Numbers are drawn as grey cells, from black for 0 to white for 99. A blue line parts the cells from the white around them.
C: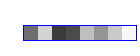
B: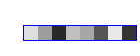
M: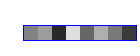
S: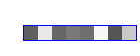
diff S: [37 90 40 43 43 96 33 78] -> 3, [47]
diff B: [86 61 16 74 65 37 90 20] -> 5, [33]
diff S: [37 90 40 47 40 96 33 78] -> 4, [43]
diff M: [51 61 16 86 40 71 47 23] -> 5, [68]
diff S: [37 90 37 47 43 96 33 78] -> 2, [40]
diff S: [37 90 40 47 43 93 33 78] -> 5, [96]

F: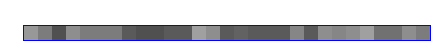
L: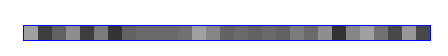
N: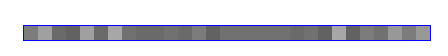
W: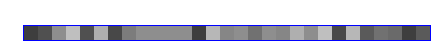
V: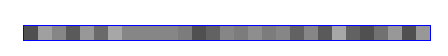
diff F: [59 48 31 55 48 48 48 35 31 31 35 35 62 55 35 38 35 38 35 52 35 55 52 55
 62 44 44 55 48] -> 17, [35]
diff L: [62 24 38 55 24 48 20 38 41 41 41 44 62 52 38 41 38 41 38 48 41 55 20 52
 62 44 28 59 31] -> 28, [28]
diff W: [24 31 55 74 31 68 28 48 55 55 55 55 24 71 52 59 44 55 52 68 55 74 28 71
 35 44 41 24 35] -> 15, [55]
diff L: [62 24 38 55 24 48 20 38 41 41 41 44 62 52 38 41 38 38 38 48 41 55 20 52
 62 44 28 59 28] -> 17, [41]
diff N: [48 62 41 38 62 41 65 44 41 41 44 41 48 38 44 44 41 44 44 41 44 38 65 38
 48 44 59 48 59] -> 16, [44]

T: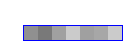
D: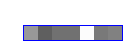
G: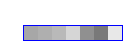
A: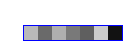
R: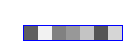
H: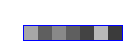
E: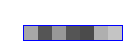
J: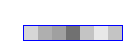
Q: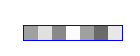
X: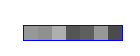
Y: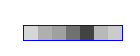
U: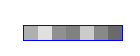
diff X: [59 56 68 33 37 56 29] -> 5, [59]
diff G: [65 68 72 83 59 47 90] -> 4, [56]
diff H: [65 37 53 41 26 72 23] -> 3, [37]
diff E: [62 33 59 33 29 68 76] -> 0, [65]
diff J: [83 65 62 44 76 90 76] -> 1, [68]
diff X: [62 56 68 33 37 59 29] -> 0, [59]

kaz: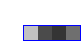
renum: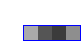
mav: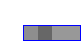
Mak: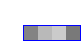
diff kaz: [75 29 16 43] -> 2, [20]
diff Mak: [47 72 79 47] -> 0, [51]
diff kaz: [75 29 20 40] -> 3, [43]
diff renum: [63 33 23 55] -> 0, [66]
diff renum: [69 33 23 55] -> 0, [66]

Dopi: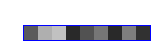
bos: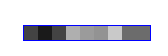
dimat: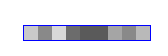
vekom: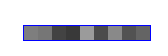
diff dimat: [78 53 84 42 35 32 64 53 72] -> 5, [35]
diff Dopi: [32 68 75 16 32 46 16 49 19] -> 0, [35]
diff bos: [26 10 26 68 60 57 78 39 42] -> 7, [42]
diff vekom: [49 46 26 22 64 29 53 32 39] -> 4, [60]

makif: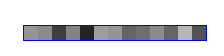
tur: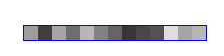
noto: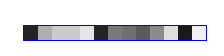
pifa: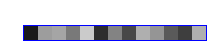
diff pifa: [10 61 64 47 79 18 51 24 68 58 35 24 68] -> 7, [28]
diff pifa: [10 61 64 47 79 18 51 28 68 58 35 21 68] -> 11, [24]
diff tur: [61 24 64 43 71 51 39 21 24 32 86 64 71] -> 8, [28]
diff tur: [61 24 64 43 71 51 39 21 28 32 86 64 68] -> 12, [71]
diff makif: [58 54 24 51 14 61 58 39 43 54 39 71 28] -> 12, [32]
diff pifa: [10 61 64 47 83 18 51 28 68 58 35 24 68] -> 4, [79]

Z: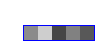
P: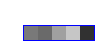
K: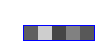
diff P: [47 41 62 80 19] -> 3, [77]
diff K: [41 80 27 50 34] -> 0, [37]
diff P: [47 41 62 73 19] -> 3, [77]
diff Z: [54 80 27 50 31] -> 4, [34]
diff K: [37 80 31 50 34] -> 2, [27]
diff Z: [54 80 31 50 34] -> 2, [27]

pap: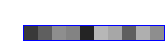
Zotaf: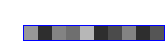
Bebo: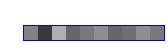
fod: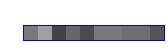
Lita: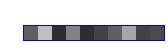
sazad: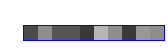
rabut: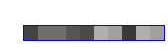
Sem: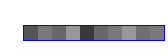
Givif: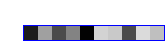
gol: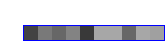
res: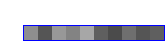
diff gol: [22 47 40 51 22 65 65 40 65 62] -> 0, [26]
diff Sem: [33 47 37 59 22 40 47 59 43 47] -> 2, [40]
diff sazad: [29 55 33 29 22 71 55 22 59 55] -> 3, [33]
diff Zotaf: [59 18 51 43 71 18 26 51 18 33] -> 6, [29]
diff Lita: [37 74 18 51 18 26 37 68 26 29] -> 7, [65]
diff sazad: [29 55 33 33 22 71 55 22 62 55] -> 8, [59]
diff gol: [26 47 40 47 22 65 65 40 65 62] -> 3, [51]

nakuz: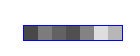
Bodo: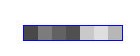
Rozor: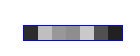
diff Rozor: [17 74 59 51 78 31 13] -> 3, [55]
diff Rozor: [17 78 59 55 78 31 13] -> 1, [74]
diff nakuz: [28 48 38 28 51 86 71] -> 3, [31]

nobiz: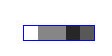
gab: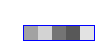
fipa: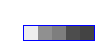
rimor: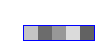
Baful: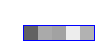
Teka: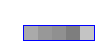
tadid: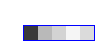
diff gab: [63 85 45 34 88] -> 1, [82]
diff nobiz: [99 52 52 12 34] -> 3, [15]
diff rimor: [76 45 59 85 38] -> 1, [42]
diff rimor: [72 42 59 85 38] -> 0, [76]
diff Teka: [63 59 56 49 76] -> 0, [66]

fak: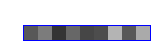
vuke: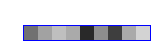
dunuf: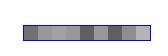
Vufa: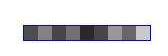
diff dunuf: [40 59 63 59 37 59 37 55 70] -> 0, [44]
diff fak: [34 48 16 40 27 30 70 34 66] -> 2, [20]
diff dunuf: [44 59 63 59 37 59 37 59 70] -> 7, [55]
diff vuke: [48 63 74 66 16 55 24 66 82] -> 0, [44]
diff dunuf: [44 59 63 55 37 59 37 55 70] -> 3, [59]

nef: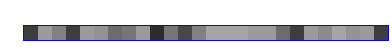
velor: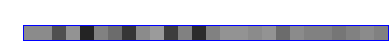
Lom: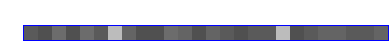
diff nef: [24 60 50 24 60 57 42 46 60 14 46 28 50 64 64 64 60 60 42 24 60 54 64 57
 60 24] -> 9, [17]
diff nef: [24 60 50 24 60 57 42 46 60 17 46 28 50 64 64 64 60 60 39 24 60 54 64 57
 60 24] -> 18, [42]
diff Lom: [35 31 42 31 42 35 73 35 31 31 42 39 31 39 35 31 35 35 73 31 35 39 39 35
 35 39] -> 7, [39]
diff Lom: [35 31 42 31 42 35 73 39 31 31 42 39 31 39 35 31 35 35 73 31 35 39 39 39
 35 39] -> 23, [35]

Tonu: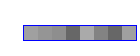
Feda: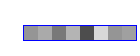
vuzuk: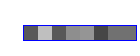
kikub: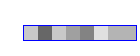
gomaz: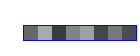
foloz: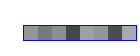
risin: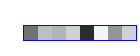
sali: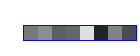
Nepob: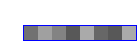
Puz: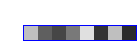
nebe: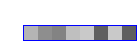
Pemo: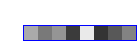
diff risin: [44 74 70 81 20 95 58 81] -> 4, [17]
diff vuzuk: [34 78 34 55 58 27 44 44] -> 1, [74]
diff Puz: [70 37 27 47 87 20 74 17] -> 0, [74]
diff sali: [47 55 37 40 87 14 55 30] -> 6, [51]
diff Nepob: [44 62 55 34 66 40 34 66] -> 2, [51]
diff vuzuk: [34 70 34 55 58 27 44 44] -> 1, [74]

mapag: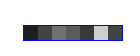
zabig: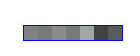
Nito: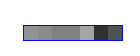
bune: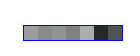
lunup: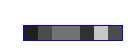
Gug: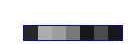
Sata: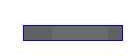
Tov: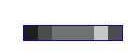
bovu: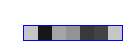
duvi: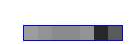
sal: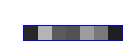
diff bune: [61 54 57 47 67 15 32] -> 3, [50]
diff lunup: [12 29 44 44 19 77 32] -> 6, [29]
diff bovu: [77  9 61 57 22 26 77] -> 2, [64]
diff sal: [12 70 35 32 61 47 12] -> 0, [15]

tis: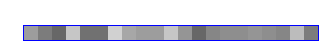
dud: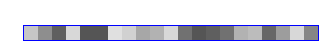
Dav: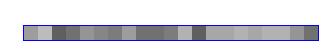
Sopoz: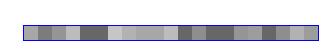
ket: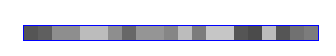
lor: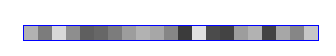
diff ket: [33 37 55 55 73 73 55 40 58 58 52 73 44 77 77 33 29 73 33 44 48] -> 12, [48]
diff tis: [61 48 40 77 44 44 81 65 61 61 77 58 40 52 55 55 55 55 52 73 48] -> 16, [58]
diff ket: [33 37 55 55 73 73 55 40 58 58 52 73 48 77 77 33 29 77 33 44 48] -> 17, [73]
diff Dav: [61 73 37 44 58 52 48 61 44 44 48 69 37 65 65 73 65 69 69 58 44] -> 15, [69]
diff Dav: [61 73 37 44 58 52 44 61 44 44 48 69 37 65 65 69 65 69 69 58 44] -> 6, [48]
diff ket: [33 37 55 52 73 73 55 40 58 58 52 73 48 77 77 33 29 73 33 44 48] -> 3, [55]

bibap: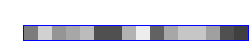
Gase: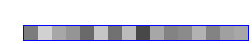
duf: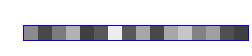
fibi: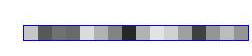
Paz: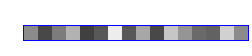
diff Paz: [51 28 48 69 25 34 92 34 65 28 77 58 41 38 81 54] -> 0, [54]
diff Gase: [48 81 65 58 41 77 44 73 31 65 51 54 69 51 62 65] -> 8, [28]
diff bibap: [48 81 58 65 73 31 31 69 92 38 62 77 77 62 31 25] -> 10, [65]
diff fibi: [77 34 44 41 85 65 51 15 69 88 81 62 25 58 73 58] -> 5, [69]

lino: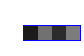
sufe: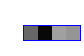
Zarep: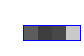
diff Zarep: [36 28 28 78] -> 1, [24]
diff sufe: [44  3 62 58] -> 0, [40]

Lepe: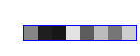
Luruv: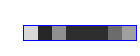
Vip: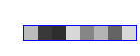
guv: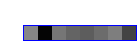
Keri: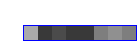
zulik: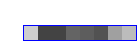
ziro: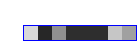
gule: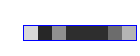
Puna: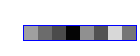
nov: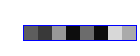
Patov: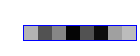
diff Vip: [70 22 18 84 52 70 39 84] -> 0, [73]
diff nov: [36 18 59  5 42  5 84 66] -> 1, [22]

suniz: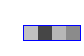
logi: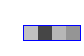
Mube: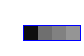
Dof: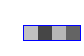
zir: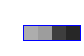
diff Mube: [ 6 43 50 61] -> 3, [58]
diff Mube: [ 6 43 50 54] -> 3, [58]

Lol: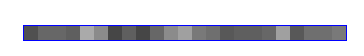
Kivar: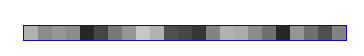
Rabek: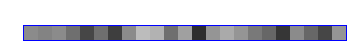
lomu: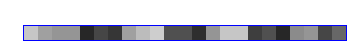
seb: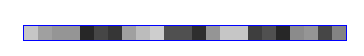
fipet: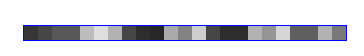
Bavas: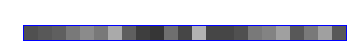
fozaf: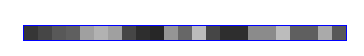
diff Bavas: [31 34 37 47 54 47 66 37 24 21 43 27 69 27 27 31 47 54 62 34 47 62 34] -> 17, [51]
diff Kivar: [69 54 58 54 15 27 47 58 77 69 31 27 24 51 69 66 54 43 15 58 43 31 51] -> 12, [21]
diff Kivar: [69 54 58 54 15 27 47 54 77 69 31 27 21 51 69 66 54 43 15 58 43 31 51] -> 7, [58]
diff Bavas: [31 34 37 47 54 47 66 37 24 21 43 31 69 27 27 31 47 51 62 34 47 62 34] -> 11, [27]

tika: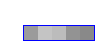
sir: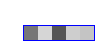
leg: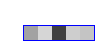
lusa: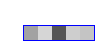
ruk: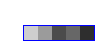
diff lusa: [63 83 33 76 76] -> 3, [80]
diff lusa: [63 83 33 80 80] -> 4, [76]
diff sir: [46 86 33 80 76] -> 1, [83]
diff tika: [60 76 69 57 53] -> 2, [73]
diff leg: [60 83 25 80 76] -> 0, [63]
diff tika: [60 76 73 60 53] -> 3, [57]
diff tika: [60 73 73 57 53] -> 1, [76]

